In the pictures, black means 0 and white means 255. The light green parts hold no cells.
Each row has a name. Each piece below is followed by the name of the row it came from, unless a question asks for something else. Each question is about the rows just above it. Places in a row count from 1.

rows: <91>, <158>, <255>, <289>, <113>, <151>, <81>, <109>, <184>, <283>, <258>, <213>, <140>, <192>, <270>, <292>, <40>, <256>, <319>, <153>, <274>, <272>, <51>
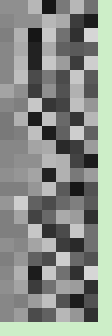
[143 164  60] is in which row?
<274>
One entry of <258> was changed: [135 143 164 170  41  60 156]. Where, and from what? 2, [135]
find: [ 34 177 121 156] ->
<140>
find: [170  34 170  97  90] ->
<289>
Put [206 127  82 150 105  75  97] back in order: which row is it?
<319>

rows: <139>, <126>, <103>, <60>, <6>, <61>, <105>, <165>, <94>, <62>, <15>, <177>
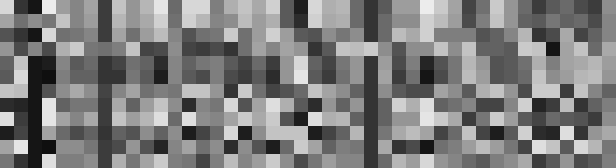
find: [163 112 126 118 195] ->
<105>
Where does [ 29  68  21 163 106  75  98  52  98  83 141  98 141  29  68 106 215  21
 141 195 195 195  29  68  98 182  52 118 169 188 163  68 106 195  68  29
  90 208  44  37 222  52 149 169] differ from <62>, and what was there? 18, [29]
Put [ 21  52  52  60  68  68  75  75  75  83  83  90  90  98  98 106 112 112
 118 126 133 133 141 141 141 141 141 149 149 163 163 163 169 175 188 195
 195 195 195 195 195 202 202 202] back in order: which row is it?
<105>
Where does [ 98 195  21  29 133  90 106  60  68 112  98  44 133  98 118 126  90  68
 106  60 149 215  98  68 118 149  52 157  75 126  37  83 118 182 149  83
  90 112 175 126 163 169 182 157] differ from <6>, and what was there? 8, [52]
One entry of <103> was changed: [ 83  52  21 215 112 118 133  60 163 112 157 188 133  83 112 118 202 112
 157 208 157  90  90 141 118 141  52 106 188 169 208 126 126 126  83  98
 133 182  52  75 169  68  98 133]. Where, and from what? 23, [83]
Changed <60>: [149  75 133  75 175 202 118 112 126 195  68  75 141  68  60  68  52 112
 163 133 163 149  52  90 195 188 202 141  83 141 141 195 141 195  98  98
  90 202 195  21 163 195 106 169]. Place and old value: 16, [75]
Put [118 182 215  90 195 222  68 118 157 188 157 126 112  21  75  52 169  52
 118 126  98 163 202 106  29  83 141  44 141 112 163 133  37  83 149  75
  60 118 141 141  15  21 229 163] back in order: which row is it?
<15>

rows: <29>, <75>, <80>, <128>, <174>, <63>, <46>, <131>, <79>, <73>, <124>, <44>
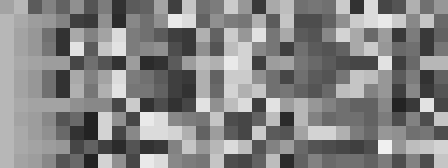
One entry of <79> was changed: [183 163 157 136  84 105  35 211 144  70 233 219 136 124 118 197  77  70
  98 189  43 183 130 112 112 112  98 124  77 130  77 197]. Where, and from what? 24, [105]
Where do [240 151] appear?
<124>
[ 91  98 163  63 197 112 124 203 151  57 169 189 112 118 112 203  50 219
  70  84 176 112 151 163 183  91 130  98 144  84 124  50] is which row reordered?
<29>
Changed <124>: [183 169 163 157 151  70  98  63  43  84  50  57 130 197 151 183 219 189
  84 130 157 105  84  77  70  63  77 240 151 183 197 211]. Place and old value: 30, [189]
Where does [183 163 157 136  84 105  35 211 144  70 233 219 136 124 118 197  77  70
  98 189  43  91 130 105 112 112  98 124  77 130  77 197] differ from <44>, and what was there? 22, [98]
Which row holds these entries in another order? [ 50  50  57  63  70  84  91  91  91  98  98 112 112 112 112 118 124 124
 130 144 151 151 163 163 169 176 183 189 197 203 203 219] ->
<63>
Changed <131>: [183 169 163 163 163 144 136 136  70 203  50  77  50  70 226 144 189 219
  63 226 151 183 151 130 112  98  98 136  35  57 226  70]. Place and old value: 21, [157]

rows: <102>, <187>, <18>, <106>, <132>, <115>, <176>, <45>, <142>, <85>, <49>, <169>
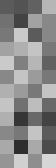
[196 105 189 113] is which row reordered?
<45>
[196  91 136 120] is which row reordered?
<85>
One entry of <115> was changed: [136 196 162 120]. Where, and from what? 3, [155]
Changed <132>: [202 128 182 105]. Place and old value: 4, [97]
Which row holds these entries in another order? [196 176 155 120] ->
<176>
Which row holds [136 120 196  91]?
<85>
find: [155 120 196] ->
<176>

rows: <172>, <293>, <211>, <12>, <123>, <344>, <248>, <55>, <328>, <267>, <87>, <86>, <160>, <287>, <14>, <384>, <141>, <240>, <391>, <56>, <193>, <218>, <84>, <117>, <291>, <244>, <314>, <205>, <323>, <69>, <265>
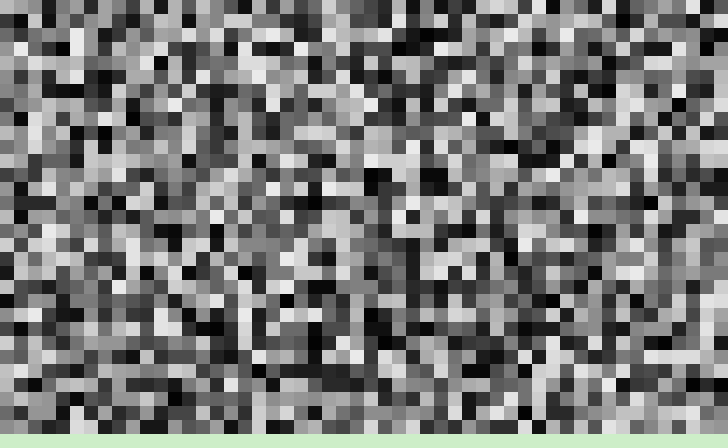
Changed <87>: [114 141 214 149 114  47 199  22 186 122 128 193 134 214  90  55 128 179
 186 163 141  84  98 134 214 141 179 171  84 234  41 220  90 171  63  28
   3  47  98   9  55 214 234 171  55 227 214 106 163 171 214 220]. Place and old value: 47, [220]
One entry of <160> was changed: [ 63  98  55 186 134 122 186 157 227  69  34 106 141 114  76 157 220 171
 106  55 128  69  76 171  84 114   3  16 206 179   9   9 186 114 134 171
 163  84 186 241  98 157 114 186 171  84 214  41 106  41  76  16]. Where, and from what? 40, [234]
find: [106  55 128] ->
<160>
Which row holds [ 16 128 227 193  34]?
<86>
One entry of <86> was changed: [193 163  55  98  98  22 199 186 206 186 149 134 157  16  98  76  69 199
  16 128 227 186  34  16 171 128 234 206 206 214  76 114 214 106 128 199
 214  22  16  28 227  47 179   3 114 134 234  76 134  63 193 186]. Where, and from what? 22, [193]
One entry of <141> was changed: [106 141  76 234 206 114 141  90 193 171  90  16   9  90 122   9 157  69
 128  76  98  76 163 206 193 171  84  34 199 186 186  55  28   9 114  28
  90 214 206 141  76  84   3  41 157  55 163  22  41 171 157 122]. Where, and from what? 40, [134]
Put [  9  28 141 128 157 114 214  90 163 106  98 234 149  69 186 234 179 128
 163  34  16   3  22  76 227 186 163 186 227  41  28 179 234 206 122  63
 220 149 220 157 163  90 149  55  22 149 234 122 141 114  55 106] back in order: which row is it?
<211>

